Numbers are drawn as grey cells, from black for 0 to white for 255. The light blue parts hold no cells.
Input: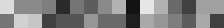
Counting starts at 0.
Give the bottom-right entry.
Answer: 64
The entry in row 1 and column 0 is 117
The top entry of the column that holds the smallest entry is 19
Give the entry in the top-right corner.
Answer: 160
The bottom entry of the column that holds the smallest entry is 30
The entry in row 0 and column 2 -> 138
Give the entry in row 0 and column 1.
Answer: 138
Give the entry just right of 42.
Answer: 117
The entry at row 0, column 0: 219
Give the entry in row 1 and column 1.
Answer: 210

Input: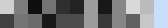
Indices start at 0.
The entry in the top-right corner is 187
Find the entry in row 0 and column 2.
15
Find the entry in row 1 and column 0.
65
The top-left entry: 208
